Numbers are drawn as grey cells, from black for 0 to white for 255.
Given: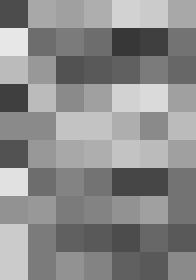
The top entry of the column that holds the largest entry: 76
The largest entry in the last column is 187
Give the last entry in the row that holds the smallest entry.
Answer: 115
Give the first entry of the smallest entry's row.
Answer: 231
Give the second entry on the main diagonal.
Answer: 109
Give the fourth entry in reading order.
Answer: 174
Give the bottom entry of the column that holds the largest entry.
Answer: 203
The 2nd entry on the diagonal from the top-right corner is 63
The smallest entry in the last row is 89
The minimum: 55
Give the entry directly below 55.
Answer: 96
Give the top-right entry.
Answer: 168
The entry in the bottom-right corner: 138
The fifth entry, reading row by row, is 210
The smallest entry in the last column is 89

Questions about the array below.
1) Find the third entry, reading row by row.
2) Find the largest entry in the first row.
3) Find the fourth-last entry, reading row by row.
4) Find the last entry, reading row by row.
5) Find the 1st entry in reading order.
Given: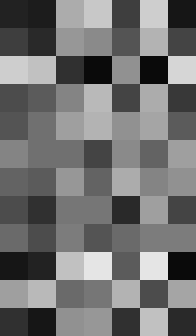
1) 172
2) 206
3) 151
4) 41
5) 34

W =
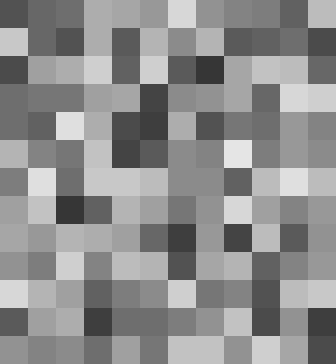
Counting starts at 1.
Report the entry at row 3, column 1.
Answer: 75
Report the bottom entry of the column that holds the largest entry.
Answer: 146
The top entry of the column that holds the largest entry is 131
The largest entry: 229
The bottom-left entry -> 146
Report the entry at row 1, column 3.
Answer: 110
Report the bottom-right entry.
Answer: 75
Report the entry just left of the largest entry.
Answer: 131
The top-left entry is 82
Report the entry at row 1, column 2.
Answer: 103
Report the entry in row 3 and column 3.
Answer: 173
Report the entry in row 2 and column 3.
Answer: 82
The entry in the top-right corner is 188
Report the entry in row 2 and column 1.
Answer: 200
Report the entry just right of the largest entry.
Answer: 125
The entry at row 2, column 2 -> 103
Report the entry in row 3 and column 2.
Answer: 160

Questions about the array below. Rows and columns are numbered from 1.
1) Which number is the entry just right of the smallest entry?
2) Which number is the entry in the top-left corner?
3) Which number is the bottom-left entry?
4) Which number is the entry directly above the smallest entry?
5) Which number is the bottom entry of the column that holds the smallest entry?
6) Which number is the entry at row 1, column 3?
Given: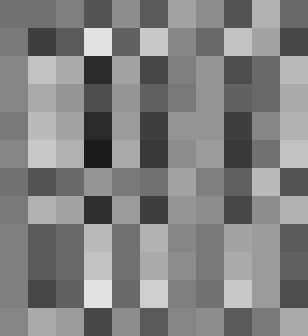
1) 170
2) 113
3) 134
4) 42
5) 71
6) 127

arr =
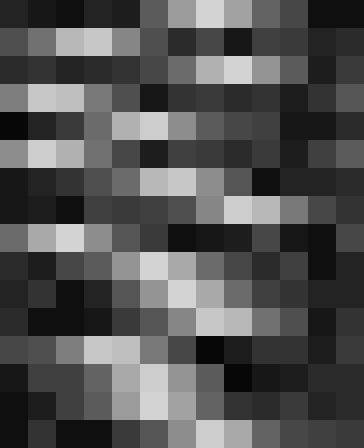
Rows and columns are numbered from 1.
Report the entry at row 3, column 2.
51
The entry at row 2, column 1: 79
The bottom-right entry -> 58
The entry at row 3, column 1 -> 43
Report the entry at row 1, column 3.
15
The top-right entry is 15
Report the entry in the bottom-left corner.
15
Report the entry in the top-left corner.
35
